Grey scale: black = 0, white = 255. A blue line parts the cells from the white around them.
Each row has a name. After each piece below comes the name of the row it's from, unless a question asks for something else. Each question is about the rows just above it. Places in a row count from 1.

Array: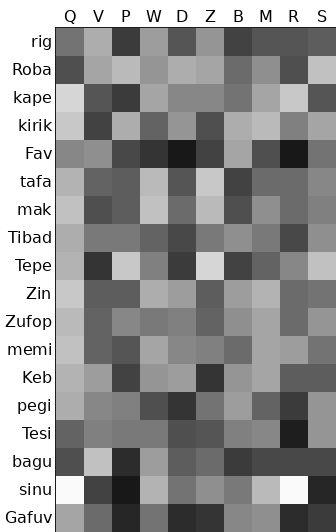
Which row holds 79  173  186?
kirik
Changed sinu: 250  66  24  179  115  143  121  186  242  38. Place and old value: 9, 250
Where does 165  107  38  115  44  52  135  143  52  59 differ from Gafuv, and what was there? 9, 44
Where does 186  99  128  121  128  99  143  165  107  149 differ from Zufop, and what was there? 3, 135
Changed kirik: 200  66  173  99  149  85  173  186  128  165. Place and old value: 6, 79

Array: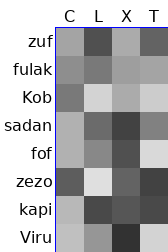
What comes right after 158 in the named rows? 164
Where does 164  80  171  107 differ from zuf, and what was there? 4, 99
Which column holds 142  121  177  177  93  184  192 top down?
C

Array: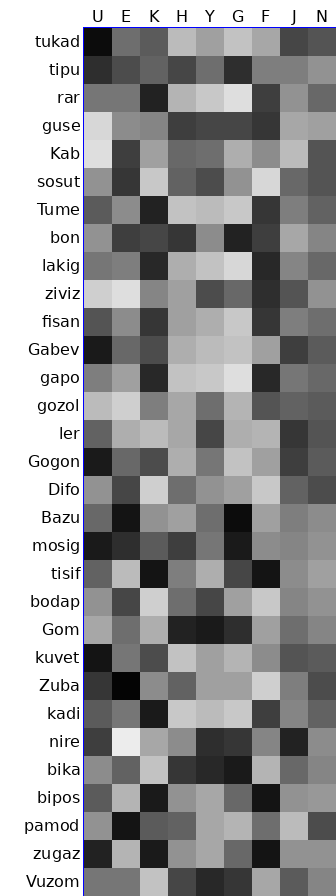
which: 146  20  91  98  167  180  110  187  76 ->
pamod
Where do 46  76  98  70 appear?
tipu
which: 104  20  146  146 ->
zugaz
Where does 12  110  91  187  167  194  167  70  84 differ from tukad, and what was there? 5, 160
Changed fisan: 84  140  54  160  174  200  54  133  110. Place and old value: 8, 126
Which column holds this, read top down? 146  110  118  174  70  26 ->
Y

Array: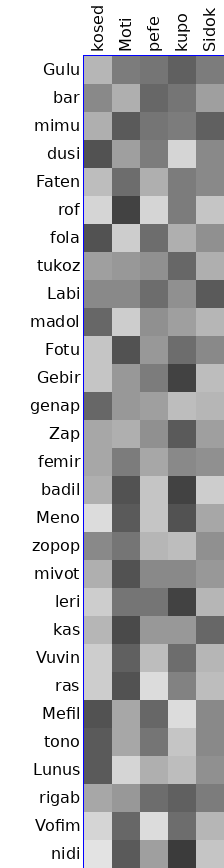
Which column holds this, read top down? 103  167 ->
kosed
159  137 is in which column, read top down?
kosed
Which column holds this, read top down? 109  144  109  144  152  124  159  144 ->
pefe
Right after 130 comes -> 189
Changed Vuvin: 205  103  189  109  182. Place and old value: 2, 96
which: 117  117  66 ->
leri
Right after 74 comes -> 152

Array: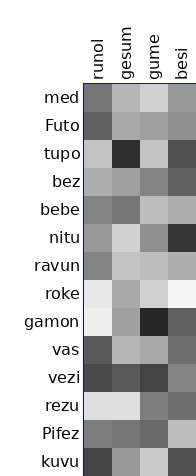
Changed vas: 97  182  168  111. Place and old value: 1, 89
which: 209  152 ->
med
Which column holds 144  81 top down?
besi

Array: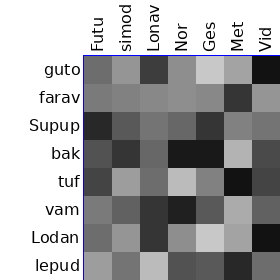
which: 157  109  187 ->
tuf
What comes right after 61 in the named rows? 142

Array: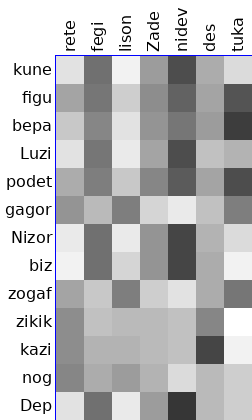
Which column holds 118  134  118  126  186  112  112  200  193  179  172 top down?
fegi
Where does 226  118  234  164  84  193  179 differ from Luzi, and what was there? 5, 77
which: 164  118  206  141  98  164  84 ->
figu
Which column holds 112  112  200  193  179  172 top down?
fegi
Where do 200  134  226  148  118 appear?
bepa
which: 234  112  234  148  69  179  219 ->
Nizor

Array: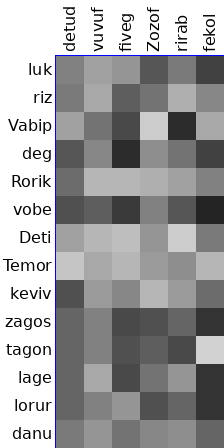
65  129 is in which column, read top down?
fekol
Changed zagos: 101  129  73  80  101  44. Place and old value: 6, 51
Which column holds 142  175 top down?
Zozof

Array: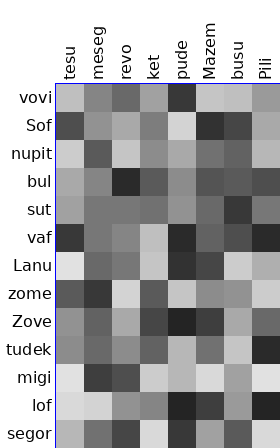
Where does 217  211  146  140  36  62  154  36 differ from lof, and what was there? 4, 133
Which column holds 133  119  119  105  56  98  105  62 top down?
meseg
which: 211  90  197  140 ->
zome
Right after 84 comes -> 90
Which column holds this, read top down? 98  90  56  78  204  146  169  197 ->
busu
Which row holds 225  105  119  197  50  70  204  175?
Lanu
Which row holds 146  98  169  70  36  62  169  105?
Zove

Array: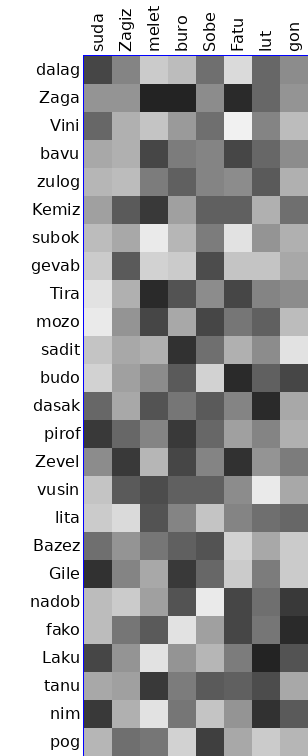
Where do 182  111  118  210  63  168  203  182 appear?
pog
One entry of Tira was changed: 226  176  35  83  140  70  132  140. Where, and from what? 3, 42
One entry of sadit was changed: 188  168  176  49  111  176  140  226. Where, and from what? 1, 196
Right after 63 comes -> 168
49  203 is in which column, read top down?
lut
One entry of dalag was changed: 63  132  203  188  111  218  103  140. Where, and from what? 1, 70
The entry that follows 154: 111

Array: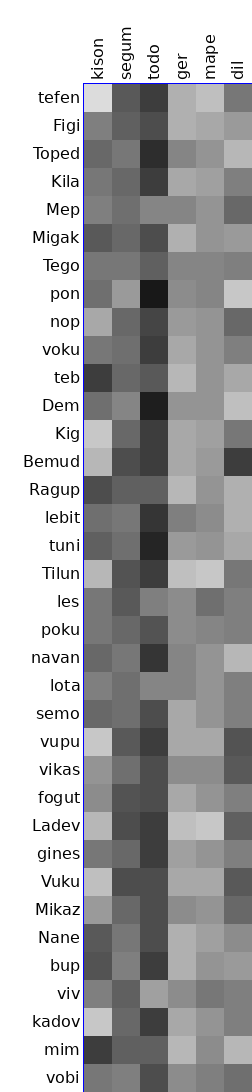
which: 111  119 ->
lebit
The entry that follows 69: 154
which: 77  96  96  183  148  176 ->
Ragup
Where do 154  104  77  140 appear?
Mikaz
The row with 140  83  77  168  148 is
fogut

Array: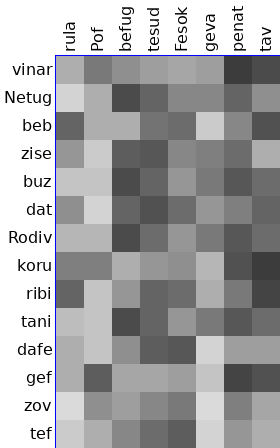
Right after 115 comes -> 108
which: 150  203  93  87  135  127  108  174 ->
zise
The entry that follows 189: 196
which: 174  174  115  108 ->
beb
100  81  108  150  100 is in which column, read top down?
tesud

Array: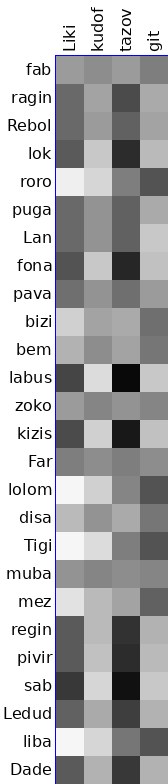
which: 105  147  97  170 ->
puga
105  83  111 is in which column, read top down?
Liki
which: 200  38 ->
fona
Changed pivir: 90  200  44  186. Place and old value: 2, 193
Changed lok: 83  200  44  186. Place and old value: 1, 90
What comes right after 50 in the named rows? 178

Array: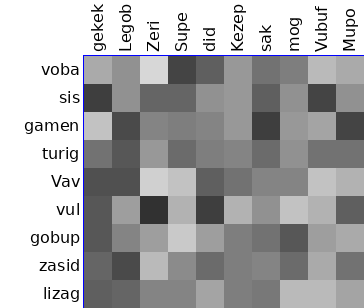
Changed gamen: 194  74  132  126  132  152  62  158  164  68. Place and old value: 8, 152
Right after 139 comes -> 107
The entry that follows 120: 186

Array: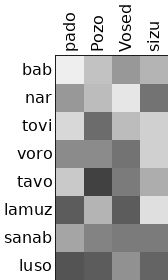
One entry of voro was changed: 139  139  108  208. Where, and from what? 3, 115
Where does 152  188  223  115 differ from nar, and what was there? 3, 230
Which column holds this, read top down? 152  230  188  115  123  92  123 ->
Vosed
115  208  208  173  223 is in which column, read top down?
sizu
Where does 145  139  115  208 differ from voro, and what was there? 1, 139

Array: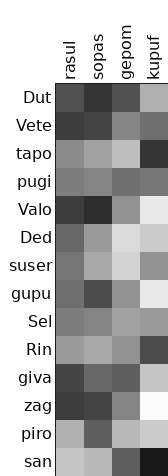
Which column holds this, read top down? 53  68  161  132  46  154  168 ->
sopas
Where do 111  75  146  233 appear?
gupu
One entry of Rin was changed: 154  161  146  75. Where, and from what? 2, 168
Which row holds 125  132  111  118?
pugi
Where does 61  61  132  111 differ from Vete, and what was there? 2, 68

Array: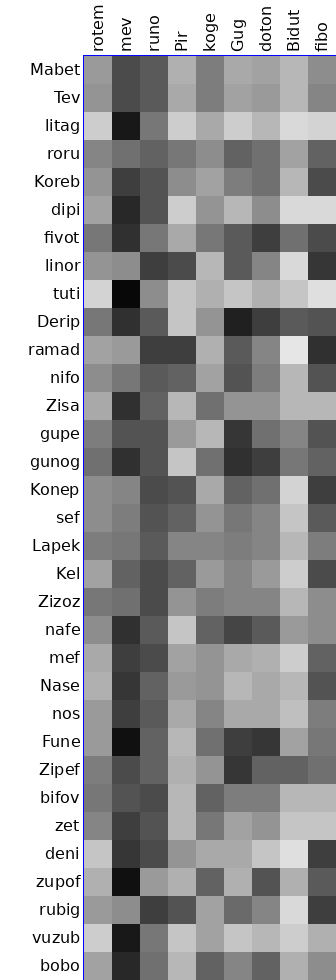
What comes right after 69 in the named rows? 90
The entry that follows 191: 125
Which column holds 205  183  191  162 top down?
Bidut
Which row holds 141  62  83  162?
rubig
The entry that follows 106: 133

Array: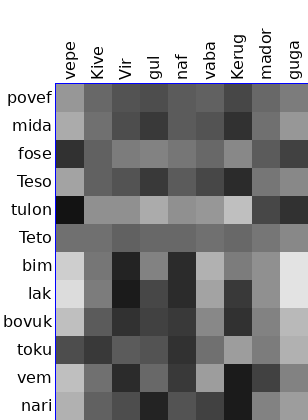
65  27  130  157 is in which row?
nari
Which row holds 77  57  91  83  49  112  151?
mida
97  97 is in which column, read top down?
Kive
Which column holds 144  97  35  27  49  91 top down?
Vir

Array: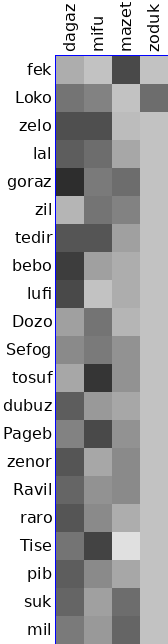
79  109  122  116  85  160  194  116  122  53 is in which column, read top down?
mifu
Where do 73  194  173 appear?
lufi
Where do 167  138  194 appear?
zenor
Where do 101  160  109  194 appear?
suk
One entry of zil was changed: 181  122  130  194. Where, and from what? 2, 116
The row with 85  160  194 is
tedir
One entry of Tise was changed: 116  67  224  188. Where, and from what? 4, 194

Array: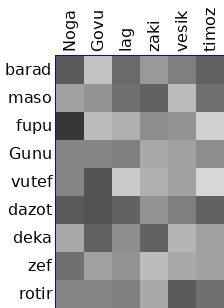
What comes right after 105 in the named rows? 153
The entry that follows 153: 127

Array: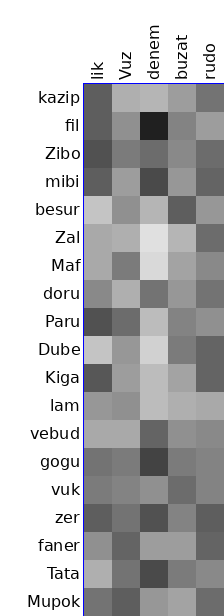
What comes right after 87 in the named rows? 157
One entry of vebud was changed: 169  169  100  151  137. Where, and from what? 4, 144

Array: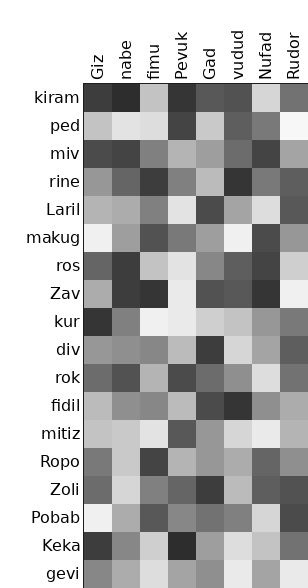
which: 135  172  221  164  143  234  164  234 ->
gevi
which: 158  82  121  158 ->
makug
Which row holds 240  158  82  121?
makug

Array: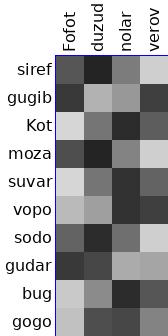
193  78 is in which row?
gogo
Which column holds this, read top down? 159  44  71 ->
duzud
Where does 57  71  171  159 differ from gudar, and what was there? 4, 165
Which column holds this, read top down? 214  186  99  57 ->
Fofot

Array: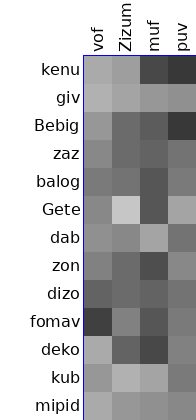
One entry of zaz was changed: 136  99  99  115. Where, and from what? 2, 107
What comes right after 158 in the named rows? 72
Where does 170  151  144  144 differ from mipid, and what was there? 4, 136

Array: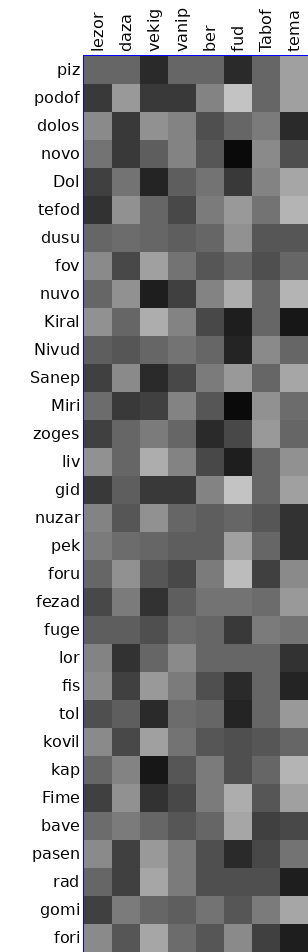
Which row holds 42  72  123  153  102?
Sanep
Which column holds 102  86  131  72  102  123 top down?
ber

